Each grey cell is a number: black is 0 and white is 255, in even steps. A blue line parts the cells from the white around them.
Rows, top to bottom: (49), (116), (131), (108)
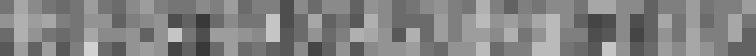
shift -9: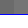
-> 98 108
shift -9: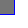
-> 108
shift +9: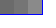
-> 116 126 147
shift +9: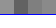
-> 156 107 136 147

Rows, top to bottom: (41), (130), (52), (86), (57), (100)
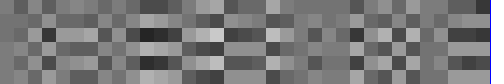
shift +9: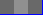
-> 114 153 114
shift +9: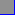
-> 153
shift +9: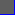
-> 103
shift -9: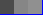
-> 66 125 135
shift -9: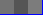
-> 106 76 115
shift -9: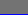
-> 106 106
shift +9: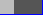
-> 198 94 94

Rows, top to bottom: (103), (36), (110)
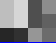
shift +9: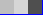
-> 199 223 88
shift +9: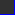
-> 58

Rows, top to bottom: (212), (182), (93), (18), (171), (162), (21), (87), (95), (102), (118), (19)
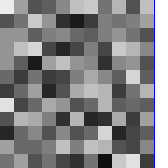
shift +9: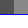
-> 91 145
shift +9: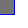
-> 124
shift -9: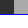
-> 39 161
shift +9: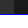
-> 57 35

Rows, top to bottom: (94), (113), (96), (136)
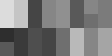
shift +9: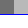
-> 120 194
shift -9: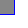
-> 125

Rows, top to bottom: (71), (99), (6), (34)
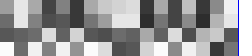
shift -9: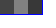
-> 59 120 47
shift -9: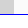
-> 202 242

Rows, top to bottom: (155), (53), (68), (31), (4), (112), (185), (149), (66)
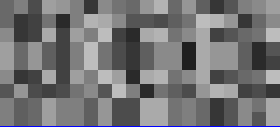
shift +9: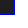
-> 40
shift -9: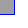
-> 150
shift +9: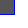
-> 94
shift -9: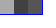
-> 161 56 76

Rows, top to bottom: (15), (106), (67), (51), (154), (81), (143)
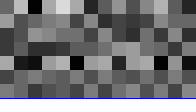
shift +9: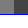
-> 132 77
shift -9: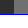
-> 38 103

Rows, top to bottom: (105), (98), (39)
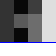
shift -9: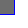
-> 100
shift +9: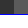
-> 60 99
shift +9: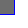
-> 118
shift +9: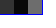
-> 60 17 118
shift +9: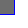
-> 118
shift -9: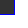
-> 42

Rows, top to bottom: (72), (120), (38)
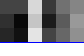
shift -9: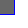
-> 94
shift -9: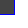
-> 59

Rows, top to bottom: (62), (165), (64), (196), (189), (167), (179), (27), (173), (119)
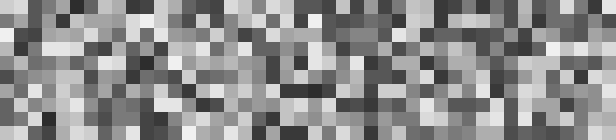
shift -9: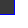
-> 48
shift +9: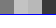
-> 131 204 193 66
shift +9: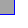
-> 173
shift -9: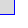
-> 209
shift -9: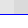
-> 220 209
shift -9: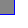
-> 124
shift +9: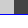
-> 215 77

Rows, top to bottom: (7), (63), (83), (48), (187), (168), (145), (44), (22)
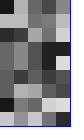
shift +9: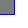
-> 132
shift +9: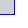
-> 218
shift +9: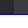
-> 51 70
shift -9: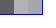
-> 85 169 158

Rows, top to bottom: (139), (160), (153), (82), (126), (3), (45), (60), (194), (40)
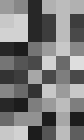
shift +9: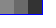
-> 144 115 60
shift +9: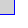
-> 219
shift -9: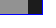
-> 137 137 19
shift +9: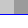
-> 209 164
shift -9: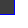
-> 52
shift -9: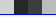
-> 201 30 52 179

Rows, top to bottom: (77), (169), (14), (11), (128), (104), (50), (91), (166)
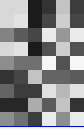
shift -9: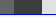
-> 91 51 51 216
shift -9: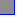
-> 132
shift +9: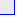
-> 243
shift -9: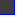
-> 51
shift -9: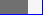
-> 103 103 237
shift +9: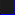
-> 36

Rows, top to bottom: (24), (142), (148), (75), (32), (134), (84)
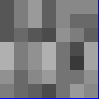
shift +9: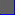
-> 104
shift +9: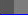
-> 95 134
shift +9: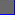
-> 114
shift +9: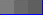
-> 134 114 104

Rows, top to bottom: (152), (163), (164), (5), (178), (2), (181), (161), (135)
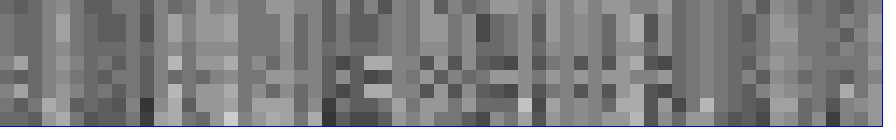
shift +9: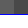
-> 103 82
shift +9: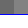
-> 115 139
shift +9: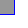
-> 160

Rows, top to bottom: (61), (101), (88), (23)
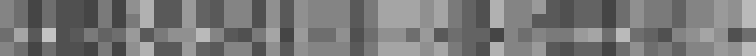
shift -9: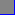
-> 123
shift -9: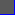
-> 80
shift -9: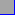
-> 156
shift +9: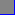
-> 141
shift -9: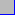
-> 177
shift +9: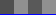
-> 89 153 98 153
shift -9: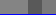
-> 123 123 80 113

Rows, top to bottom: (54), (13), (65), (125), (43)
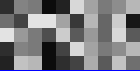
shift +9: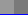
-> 162 131
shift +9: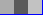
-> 181 99 203

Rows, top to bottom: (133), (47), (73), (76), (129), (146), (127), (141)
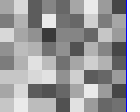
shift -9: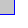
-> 189
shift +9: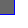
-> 112
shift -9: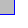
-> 179
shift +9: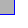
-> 187

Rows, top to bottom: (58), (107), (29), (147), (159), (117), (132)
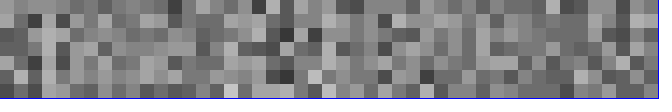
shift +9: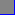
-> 141
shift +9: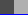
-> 85 185
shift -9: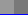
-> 144 112
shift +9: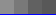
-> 152 130 106 97
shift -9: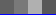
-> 88 112 167 79
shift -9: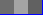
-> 100 155 88

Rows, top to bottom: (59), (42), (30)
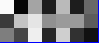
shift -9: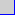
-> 198
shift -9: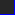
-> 30
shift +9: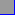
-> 163
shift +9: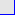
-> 238
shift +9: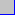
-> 204
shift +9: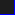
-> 38

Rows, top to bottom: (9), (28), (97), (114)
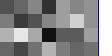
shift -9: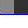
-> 125 40
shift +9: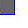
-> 111
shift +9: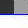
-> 58 167
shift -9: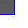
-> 81
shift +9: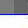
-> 133 111
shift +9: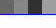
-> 111 143 58 167

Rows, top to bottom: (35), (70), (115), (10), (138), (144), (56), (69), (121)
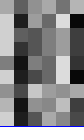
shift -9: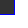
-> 42
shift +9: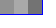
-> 154 178 124
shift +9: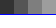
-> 60 94 135 166
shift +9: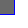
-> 114
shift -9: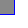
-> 127
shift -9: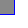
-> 127
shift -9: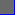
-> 96

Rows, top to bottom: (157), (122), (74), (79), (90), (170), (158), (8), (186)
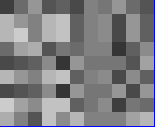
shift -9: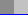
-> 130 185
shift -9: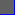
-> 87
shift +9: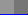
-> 159 127

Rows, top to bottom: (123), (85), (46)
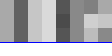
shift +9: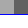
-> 178 106
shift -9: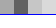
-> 160 88 189 209

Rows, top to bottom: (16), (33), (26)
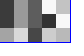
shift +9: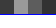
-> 68 163 102 59
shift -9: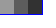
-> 145 84 41
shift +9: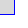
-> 226
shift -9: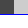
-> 62 196

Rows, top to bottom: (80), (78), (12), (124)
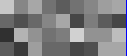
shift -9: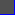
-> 71
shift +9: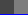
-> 79 134

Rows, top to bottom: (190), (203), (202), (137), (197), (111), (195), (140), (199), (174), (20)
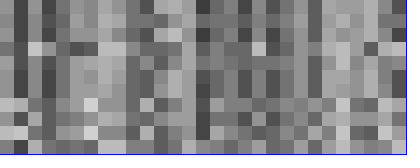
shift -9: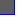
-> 84
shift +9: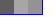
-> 102 175 156

